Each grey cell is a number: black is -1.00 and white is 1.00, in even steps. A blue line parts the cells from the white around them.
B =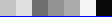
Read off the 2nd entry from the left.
0.75
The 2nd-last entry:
0.91
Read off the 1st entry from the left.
0.54

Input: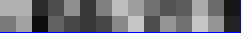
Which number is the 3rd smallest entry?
-0.73
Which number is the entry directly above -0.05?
0.39
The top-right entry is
-0.83
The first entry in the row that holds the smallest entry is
-0.05
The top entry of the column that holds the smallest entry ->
-0.67
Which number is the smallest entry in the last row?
-0.89

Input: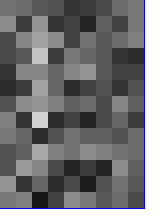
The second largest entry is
0.54
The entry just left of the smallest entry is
0.00
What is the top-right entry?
-0.05
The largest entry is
0.65
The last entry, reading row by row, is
-0.42
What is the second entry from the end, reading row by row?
-0.15
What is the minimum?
-0.82
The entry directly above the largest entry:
0.15
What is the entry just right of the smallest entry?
-0.48
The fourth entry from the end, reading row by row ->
-0.05
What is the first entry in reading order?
-0.10
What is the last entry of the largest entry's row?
-0.53
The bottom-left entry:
-0.05
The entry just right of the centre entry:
-0.15
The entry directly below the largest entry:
-0.65
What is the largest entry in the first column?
0.15
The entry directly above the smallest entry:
-0.20
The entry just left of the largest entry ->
-0.59
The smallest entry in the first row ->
-0.59
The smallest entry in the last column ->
-0.65
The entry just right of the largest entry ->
-0.65
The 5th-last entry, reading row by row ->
0.10
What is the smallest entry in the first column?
-0.65
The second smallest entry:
-0.77
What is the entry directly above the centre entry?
-0.65
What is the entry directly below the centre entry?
-0.48
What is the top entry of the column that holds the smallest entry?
-0.30
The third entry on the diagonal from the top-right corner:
-0.30
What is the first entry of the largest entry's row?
0.00
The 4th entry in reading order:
-0.36

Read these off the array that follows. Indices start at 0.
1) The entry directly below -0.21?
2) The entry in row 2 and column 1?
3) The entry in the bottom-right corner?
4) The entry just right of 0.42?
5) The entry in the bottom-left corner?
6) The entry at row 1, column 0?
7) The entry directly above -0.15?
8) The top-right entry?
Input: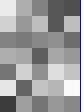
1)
0.25
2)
-0.04
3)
0.07
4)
0.96
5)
-0.54
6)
0.64
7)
0.48
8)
-0.37

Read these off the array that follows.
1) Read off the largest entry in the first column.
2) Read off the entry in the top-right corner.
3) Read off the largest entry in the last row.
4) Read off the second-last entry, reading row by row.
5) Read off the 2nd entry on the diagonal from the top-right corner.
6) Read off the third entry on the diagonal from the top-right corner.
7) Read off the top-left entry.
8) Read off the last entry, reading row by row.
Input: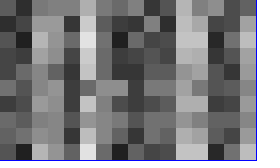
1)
-0.11
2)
-0.23
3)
0.77
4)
-0.11
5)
-0.40
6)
-0.69
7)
-0.28
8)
0.48

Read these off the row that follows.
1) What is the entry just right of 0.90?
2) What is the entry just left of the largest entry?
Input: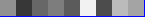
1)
-0.40
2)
-0.29

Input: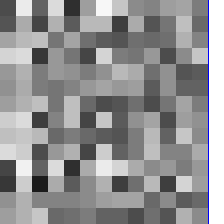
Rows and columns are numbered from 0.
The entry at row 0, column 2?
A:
-0.23
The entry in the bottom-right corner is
0.09
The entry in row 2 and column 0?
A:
0.29
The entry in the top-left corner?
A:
-0.40
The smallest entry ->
-0.79
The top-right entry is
-0.03
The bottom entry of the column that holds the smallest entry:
0.55
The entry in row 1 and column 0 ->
-0.34
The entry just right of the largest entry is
0.55
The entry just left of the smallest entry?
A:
0.61
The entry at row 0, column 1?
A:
0.84
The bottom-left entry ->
0.24
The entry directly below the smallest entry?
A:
0.03
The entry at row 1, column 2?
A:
-0.46
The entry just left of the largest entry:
0.24
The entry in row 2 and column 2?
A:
0.50
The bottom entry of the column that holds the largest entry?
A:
-0.23
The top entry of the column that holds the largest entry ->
0.94

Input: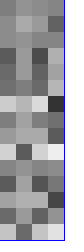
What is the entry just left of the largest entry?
0.65
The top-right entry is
0.04
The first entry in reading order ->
-0.01
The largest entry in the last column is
0.87
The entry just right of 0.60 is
0.43
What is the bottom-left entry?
0.54
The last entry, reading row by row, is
0.77
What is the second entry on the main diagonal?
0.33
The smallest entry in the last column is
-0.60
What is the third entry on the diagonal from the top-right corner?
0.15
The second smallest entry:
-0.45
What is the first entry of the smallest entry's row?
0.60
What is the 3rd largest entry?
0.71
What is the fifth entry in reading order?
0.10
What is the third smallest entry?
-0.40
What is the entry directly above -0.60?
0.43
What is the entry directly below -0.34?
0.38
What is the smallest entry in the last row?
-0.17

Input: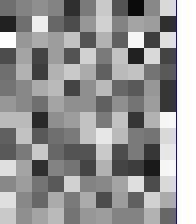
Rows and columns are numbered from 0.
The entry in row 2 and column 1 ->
0.18
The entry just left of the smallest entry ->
-0.35
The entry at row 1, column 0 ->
-0.74
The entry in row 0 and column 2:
0.12
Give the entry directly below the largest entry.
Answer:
-0.41
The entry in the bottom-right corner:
-0.19
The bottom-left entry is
0.58
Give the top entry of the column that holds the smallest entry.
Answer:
-0.91
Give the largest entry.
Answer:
0.99
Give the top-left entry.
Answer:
-0.14
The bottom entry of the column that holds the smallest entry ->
0.02
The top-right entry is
0.70
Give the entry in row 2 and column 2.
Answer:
0.34
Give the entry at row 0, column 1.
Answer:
0.02
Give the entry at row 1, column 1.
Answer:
-0.14

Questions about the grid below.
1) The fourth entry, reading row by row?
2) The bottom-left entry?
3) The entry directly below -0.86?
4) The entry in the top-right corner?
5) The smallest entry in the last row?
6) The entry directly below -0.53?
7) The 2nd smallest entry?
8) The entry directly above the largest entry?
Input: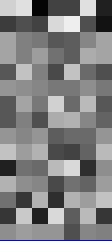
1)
-0.48
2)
0.11
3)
0.29
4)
-0.75
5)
-0.38
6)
0.29
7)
-0.86
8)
-0.48
